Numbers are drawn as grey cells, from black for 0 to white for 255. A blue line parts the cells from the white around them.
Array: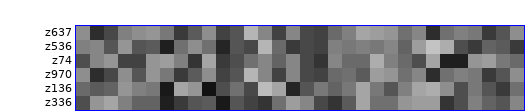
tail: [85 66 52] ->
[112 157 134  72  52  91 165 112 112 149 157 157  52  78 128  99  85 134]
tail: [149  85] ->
[ 91  31 112 142 112  37  85  72 181 106  58  72  66 128 120 128 120 134
  99 157 195 173  78  58  99  91  58]
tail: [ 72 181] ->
[106  58  72  66 128 120 128 120 134  99 157 195 173  78  58  99  91  58]
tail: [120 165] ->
[120  85 128 165 173 142  78 120  85  58 112]
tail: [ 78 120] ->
[ 85  58 112]

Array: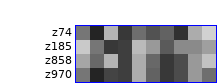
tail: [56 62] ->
[186 153  90 138 138 159]
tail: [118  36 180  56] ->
[110  82  98  49 172 209]
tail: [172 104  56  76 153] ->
[194]
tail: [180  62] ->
[172 104  56  76 153 194]
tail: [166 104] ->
[180  62 172 104  56  76 153 194]
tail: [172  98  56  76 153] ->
[110]

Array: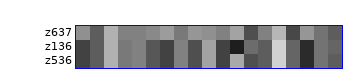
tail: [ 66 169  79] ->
[ 93 209 101  43 115  93]
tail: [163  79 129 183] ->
[ 72 150 115  93]
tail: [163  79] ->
[129 183  72 150 115  93]

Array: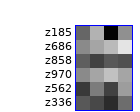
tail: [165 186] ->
[228]
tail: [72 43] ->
[109]
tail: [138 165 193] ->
[165]
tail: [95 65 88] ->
[80]

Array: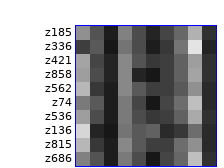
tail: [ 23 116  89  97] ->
[ 42  56 109  42]
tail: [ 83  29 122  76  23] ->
[ 69 103 191  49]
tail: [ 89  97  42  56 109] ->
[42]
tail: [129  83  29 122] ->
[ 76  23  69 103 191  49]
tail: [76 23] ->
[ 69 103 191  49]
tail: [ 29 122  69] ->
[ 23  69 109 191  42]
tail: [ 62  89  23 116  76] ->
[ 29  56 116 228  36]

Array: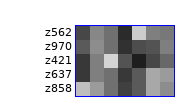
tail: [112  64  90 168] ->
[141]
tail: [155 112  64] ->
[ 90 168 141]
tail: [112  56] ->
[ 90 168 155]

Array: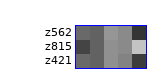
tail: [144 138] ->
[195]
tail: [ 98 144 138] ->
[195]
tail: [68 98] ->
[144 138 195]
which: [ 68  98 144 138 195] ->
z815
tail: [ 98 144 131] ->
[60]
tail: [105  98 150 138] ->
[53]

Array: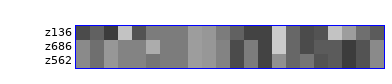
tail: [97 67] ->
[ 67 203 103  75  83 195 157 111  91]
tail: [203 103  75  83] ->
[195 157 111  91]

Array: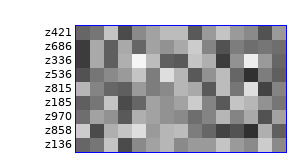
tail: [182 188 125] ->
[102  67  82  48 175  95]
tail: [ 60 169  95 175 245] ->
[188  95  89 196 175  60 146 237 154 102]
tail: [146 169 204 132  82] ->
[125 110 118 110]
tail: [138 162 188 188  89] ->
[154 196 154 138  82 154]
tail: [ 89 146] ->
[188 102  48 125  95]
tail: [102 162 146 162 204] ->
[132  89 196 182 146 118]

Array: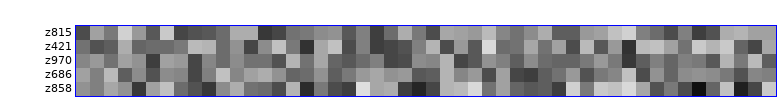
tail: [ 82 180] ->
[114 167 101  88 108 128  70  76 140 134 180  70  88 146 128  94 140 108
 101 101 121 153 121  56  94 128 101 128 121  88 180 121 186  94]
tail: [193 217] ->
[167  82 121  76  15 101 193  31  70 201]
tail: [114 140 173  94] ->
[ 94 153 161 193 209 128 108  76 128  62  82 173 180 161 161]
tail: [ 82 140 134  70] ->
[128 193 134 161 173 146 101 108 146  94 121 153 167 146 153  88  94 180
 134 153  76 161  70  62  94 114 153  82 121 134 193  76 146 101 140 146
 140 121  82 134 128]
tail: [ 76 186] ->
[ 88 153  50 186 193 161 114 201 180 201 101  70 167]

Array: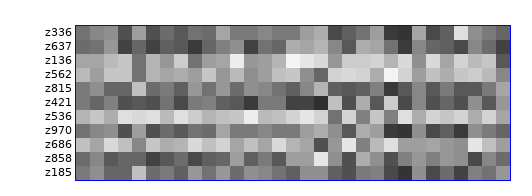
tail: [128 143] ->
[ 66 114 102 173 165 180 135  88 173 165 114  58 135 102  96  73 135 108
  66]
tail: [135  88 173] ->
[165 114  58 135 102  96  73 135 108  66]
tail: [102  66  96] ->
[ 88  58 102 128 143  66 114 102 173 165 180 135  88 173 165 114  58 135
 102  96  73 135 108  66]

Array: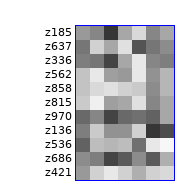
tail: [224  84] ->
[118 140]
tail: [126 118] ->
[ 68 167 232 134 126]
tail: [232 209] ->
[175 209 217]
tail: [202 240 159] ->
[167 224 134 167]
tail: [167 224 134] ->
[167]
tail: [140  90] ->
[175]

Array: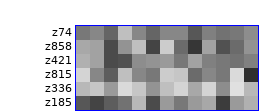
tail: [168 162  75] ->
[147 191  68 204 107  54 162  81 107 147]
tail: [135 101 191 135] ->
[101 135 135  87 128 114 120 141]
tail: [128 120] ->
[114 128]
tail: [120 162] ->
[128 120 114 128]
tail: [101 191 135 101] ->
[135 135  87 128 114 120 141]

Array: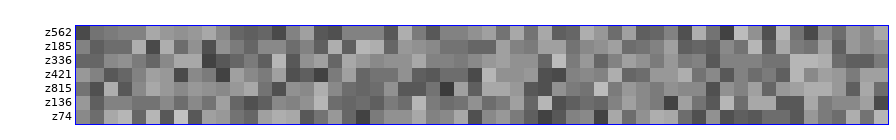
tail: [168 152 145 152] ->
[168 137 102  95 102  74 130 160  88  80 130 130 130  88 174 123  88 130
 130 145 160 115 168 115 168  95 102 174 152 109 160  95 102 130  80 174
 115  66 188 145  80 182 115  74 137 109 152 137 168]
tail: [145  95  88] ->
[109 109  74 182 145 145 152  80  74 130 137 130 174 102 109 152 152 174
 115 137  88 130 109 123  95 182 137 160 152 123 160 160]
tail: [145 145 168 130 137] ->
[168  80 137 152 123  95  66  88 130 137  66 168 109 145 174 168 109  80
 145  80  95  88 109 109  88 152 123 109 174 115 182]
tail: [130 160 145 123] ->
[152 123 130  88 130 130 130 115 115 182 182 174 109  95  95 123]

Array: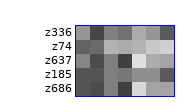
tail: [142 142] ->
[91]
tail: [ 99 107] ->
[178 171 178 200 207]
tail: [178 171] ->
[178 200 207]
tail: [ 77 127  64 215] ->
[163 163]
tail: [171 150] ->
[91]
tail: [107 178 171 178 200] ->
[207]
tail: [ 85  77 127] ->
[ 64 215 163 163]

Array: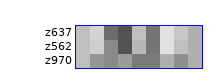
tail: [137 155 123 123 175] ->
[143 175]
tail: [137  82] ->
[183 116 225 191 175]
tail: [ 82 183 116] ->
[225 191 175]
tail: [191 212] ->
[109  82 191 116 225 199 175]
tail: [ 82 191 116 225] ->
[199 175]

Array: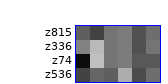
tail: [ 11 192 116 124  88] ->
[88]
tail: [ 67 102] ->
[ 95 173  75 110]
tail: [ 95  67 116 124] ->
[ 81 110]
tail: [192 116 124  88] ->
[88]
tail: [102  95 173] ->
[ 75 110]
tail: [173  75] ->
[110]
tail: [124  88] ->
[88]

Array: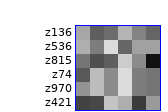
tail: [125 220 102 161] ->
[161]
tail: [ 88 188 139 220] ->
[125 117]

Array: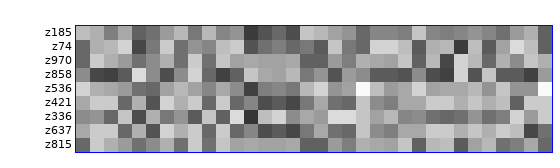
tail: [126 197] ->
[134 126 134 148 134 112 155 176  97]
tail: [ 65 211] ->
[ 83 197  91  91  65 155]

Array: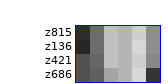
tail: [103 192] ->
[180 207 135]
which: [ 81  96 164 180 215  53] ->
z686
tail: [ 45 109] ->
[192 180 207 142]
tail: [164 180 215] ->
[53]
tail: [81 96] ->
[164 180 215  53]

